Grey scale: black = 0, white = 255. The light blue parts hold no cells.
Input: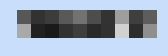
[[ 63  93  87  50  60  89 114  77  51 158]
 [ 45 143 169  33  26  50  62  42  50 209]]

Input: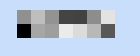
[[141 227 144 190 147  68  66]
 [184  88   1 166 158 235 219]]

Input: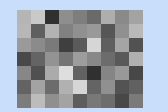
[[138 163 181 201  48 142 126 106 174]
 [144 185 183  95 179 129 144 153  86]
 [165  82 154 139 122  63  90 214  95]
 [ 89 176  73 100 147 117 157 136 108]
 [153  71 135  80 171 222  98  48 133]
 [ 83  97  99 163 108 177 214 100 144]
 [ 72 122 124 188 143 163  93 120 109]]

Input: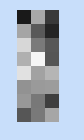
[[168  57  25]
 [ 89  36 165]
 [122  87 215]
 [245  85 176]
 [162 181 225]
 [154 156 146]
 [120  62 152]
 [121 166  86]]

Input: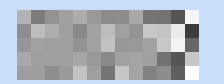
[[ 85 246 179 124 147 160 172 153 139 141 169 117 115]
 [235  60 143 188 173 159 137 162 188 161 148 200 196]
 [243 104 150 161 159 160 146 162 193 152 153 162 200]
 [ 86 199 169 159 160 159 167 153 137 161 164 160 114]
 [ 95 255 158 158 142 154 195 159 117 198 164 130 141]]

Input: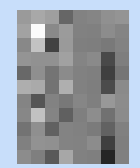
[[144 148 154 168 159 102 130 133]
 [140 132 162 251 137 155 129 128]
 [121 130 136 195  66 154 127 126]
 [ 73 126 148 145 145 161 132 138]
 [ 63 117 104 143 116 139 129 127]
 [ 75 138 174 170 115 175 129 126]
 [152 140 132  85 130 120 134 127]
 [113 139 135 193 132  96 127 141]
 [ 98 128 115 143  97 131 129 123]
 [ 63 126 128 146 144 131 130 140]
 [ 37 128 140 127  89 167 129 127]]

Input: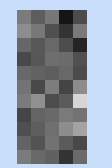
[[ 21  76 123  93 119]
 [ 51 121 141 120  80]
 [ 77  36 102  88 104]
 [107  80  73  87 110]
 [104  75 104  98  94]
 [ 68 140 115  73 125]
 [ 91 214 123 144  77]
 [122 115  69 100 105]
 [141 163  79  94 111]
 [ 91  72  99  83 114]
 [ 51 106 123 105  97]]

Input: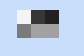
[[ 54  33 244]
 [162 161 123]]

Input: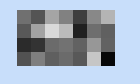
[[136 180 112  84 165 129  62]
 [110  96  88 162 217 187  32]
 [151  98  43  51 107 114  98]
 [198   7  82 127  95 107  88]]
